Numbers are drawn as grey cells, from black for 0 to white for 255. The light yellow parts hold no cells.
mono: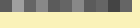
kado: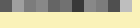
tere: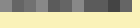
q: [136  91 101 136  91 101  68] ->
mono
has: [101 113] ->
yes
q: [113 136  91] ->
tere
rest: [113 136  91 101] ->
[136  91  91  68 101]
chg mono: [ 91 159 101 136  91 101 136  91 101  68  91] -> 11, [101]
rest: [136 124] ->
[ 79 190]

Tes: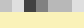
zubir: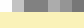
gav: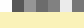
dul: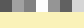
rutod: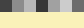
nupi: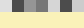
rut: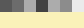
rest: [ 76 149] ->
[119 214  76 204]
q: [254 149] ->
dul
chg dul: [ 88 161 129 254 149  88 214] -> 6, [97]
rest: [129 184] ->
[184 223]
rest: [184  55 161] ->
[204 108]

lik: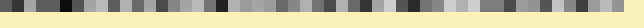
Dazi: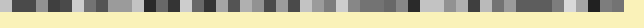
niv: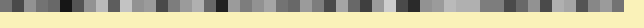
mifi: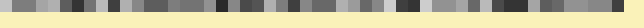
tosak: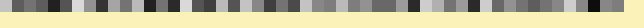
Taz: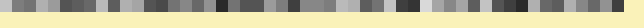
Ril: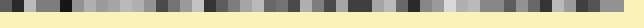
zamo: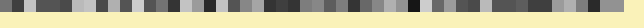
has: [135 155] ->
yes
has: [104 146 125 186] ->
no

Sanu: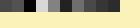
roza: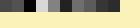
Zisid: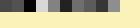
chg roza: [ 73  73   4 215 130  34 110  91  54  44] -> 2, [82]
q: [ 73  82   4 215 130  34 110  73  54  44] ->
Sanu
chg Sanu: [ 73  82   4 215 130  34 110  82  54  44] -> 8, [73]
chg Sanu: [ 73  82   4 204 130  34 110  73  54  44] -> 4, [215]
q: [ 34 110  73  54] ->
Sanu

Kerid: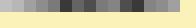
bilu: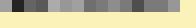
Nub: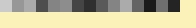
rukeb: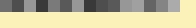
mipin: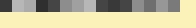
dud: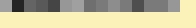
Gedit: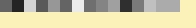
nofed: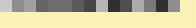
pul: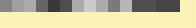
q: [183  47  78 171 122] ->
nofed
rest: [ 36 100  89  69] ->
[151 160 111 122 141 122  78 122 122 151]
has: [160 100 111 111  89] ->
yes

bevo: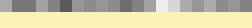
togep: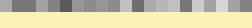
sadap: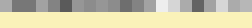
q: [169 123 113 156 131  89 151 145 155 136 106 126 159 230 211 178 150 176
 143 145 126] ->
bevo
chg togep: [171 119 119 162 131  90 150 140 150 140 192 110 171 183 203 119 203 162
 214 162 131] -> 15, [192]
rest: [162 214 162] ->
[131]
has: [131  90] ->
yes
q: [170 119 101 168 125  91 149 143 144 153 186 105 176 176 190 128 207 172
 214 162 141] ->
togep

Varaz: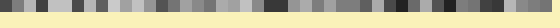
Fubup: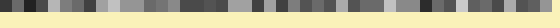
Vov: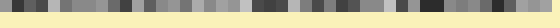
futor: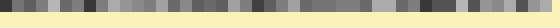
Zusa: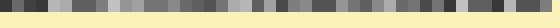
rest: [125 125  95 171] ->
[ 74  34 106 171  83  34 125 116  65  56 182 137 125 116]
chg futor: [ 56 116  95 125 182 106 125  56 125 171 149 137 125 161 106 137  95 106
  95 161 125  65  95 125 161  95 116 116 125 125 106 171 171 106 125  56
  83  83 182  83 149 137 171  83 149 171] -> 26, [106]

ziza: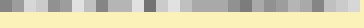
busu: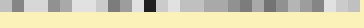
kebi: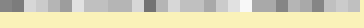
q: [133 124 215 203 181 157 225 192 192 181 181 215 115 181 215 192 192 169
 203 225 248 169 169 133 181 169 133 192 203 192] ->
kebi

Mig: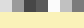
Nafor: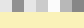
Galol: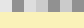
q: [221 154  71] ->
Mig
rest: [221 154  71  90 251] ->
[193 123]
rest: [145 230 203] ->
[251 184 135]
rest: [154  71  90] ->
[251 193 123]
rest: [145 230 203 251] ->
[184 135]
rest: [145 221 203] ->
[145 203 145]
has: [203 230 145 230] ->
no

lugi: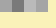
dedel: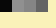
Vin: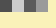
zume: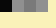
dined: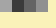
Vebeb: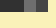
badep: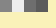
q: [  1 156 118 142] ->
zume
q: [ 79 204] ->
Vin
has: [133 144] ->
no
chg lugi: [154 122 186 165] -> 1, [165]

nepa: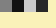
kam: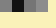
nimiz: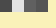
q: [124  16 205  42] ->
nepa
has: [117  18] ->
no

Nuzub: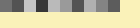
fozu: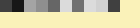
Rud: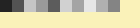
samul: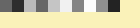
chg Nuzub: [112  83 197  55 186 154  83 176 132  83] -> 10, [92]
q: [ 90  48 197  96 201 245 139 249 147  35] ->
samul
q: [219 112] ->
fozu
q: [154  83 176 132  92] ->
Nuzub

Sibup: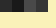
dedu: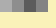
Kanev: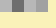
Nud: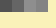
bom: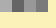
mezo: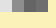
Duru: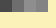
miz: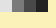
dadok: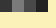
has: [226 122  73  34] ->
yes
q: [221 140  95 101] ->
mezo

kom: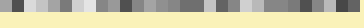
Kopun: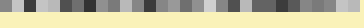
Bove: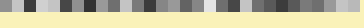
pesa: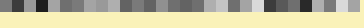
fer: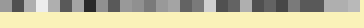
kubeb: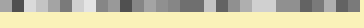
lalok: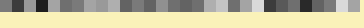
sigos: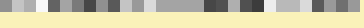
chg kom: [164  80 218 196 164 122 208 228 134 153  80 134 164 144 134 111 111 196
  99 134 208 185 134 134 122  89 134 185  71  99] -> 26, [80]
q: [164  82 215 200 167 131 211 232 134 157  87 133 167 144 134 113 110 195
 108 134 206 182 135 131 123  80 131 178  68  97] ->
kom

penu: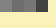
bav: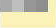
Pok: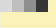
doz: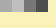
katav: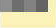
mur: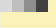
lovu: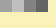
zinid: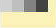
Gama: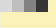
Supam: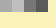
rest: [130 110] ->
[119  66]
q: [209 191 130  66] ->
zinid
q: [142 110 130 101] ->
katav
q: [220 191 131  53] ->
Gama
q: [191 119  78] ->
doz
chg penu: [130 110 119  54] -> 4, [66]
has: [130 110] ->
yes

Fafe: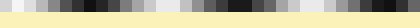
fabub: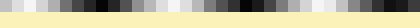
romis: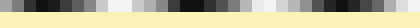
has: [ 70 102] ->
yes
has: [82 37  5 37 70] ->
no
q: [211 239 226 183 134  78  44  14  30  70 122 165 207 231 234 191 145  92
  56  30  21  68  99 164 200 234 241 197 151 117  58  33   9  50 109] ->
Fafe
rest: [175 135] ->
[ 60  17  17  49  82 124 184 234 245 212 184 144  82  37  17  37  70 102
 175 222 245]

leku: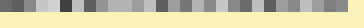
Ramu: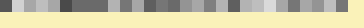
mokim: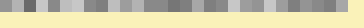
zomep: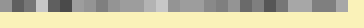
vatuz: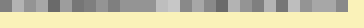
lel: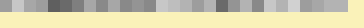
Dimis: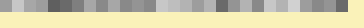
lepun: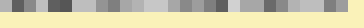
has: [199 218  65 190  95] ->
no
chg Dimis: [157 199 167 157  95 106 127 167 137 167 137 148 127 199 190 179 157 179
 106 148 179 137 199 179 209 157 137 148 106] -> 13, [137]
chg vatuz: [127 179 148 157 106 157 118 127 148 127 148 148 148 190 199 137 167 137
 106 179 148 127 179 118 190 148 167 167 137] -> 4, [167]

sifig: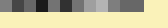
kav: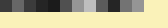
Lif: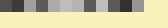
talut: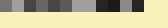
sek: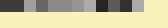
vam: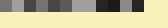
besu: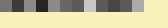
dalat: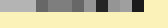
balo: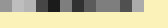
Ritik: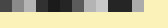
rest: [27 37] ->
[ 91 180 200  37  37 171]
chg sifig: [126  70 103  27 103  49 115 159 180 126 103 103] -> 5, [115]

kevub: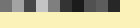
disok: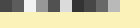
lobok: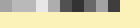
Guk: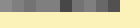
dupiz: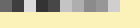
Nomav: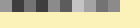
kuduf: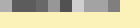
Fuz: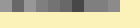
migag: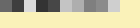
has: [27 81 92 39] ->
yes
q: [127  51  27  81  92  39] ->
kevub
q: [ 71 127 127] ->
Fuz
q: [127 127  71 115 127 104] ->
Guk
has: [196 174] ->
yes
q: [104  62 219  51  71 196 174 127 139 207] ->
migag
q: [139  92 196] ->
Nomav

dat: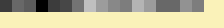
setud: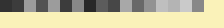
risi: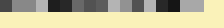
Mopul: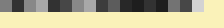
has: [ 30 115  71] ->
yes
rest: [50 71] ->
[136 168  60  92  40  30  50  30 115  71 211]
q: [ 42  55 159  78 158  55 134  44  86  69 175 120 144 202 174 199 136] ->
setud
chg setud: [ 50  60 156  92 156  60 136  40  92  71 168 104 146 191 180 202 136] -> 4, [82]
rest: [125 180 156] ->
[104 104 146 125]
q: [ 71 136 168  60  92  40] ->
Mopul

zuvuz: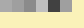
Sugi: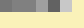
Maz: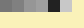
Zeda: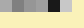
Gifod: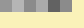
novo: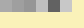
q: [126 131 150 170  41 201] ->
Maz
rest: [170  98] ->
[139]
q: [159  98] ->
Sugi
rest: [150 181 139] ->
[170  98 139]
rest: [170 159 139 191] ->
[ 65 159]

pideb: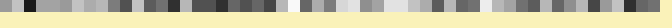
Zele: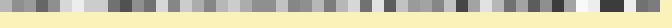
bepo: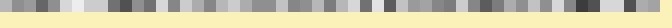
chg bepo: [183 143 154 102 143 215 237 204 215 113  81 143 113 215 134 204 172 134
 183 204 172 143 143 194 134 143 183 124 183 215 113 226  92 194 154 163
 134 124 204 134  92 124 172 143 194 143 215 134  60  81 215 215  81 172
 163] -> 9, [204]
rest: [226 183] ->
[113 163  92 143  60 163 249 237  60  60 237 113 124]

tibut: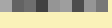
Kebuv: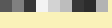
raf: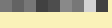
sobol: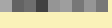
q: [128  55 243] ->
Kebuv
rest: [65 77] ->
[137 119 211  65]
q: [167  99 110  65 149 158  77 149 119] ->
tibut

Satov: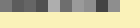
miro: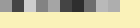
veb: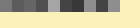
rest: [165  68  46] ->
[110 185 174]
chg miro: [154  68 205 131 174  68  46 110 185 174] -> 5, [165]

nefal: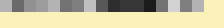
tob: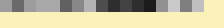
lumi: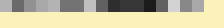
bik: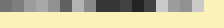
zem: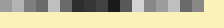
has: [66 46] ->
yes
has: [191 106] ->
yes
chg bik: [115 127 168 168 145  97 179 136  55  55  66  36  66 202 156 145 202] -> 3, [156]
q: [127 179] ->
nefal
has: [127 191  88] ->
yes

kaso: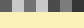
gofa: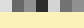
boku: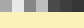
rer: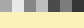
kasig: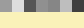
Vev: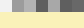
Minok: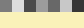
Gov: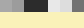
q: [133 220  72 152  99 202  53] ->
Minok
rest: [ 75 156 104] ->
[200  54]
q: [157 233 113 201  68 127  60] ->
rer
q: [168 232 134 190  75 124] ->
rer
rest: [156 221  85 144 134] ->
[190  63]
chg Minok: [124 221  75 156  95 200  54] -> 5, [104]

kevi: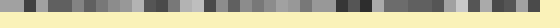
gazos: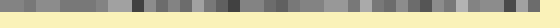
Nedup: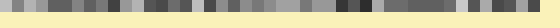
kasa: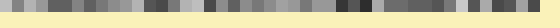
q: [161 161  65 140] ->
gazos
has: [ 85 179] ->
no
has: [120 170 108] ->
no
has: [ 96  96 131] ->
yes
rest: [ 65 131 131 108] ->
[ 96 120 131 131 152 152 120 170 120 108 140 108  85 140 120 179 131 140
 140  74 161 108]
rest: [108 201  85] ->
[170  74  85 161  74]

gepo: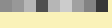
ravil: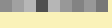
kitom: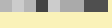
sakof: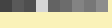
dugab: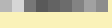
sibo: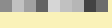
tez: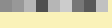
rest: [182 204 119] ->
[ 89 193]
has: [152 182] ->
yes
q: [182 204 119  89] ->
tez
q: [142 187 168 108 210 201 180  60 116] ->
sibo
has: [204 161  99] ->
no
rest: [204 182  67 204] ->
[170 170  79  79]
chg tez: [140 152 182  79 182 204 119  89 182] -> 9, [193]

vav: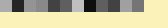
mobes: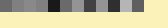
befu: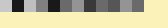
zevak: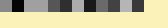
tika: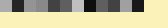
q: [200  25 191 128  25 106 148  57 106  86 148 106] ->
befu
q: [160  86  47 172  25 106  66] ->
zevak
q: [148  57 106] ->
befu
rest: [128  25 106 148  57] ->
[106  86 148 106]
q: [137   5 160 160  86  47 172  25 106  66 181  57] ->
zevak

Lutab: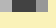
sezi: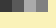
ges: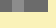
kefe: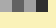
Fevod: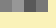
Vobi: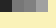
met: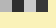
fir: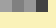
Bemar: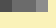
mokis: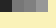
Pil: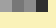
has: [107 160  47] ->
no
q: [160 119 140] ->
Pil
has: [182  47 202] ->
yes
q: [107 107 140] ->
Bemar
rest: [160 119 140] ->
[47]
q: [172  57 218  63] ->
met

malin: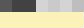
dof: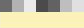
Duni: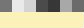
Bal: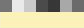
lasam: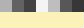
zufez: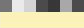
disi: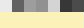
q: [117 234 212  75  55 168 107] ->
Duni
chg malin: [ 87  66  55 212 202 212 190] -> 3, [66]
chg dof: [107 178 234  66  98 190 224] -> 4, [75]
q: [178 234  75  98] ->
dof
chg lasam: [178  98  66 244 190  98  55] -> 6, [87]
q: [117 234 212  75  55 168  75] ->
zufez

